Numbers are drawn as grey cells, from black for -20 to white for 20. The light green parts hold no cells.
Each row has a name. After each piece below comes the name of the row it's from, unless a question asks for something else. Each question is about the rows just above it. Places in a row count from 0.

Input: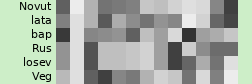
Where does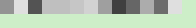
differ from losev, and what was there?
11, [-2]
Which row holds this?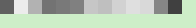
Novut
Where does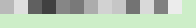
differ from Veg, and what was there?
6, [8]
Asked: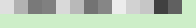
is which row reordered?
Veg
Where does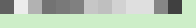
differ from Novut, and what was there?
10, [14]

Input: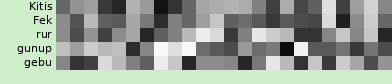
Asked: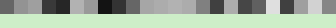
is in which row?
Kitis
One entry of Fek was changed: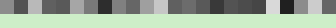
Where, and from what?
16, [-6]
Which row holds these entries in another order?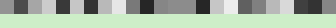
gebu
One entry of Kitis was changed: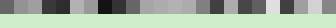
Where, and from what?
4, [-14]
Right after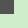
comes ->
[9]
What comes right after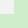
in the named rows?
[-6]

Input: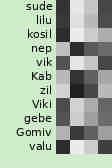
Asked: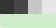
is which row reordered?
sude
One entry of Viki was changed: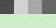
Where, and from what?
2, [7]
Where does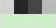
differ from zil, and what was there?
1, [-15]

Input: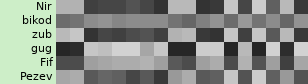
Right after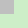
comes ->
[13]
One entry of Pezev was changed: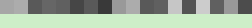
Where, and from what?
17, [-7]

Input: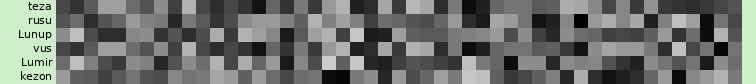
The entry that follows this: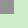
[-11]
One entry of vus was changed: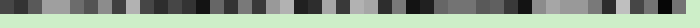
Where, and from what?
29, [-18]
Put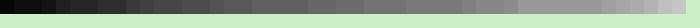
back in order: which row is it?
kezon
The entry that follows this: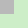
[6]

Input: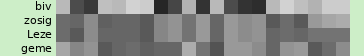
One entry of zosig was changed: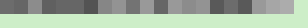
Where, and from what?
6, [-6]
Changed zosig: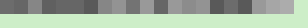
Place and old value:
2, [2]
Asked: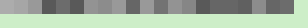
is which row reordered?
zosig
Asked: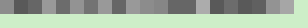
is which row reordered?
zosig
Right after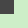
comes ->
[8]
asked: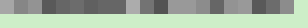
geme
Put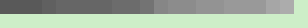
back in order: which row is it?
zosig

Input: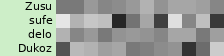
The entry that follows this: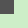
[9]
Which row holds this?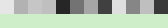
sufe
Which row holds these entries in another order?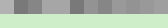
delo
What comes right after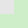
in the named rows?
[8]
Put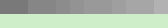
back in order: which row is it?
Zusu
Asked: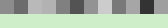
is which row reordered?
Dukoz

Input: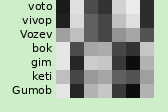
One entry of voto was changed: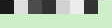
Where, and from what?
6, [-13]
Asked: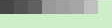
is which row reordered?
keti
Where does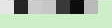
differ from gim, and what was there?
6, [8]
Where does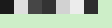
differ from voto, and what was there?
2, [-8]
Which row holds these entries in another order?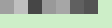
keti

